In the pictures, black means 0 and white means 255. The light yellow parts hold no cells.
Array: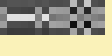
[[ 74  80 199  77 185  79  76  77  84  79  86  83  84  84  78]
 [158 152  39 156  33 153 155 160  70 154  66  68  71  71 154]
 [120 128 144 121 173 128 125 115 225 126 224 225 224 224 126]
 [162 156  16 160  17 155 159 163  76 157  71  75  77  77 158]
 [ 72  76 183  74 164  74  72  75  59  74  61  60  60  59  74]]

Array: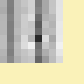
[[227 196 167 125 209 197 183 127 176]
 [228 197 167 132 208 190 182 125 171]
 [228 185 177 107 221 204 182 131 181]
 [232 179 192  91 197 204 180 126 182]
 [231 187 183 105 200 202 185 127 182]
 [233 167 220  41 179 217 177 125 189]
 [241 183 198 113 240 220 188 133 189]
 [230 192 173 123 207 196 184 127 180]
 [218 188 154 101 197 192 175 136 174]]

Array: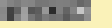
[[113 103 121 126 127 124 119 118 133 135 123 131 145]
 [147 198 132 100 127  43 151  93  85 159  98  66 136]
 [141 112 113  90 114 111 122  99 118 162 127  64 139]]

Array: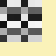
[[234 231  30 234 235  27]
 [ 96  95 165  95  95 166]
 [ 29  29 230  27  28 235]
 [247 245  19 246 246  16]
 [ 88  89 173  88  88 172]
 [211 210  54 209 208  51]]

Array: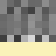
[[115 140 105 104 134  90 106 135]
 [112  87 132  66  86 136  72 136]
 [139 100 133 141 101 130 114 104]
 [137 112 118 147 107 120 116 108]
 [137 103 136 139 103 128 115 104]
 [ 92 192  75 215 176  56 174  63]]

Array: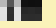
[[ 16  15  17 183  86 183]
 [ 38  41  39 225  47 225]
 [ 45  44  45 225  45 224]]

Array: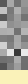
[[149 114 168  89]
 [138 176 121 195]
 [115 156 127  89]
 [159 152 144 203]
 [180 114 177 174]
 [121 167 121 126]
 [146 170 129 208]
 [234  57 231 170]
 [111 171 116 112]
 [110 157 126  83]]

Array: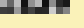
[[ 24  41 140  16 184 145  19 188 102 174]
 [131  88 202  40  38  67  38 152  57  61]]
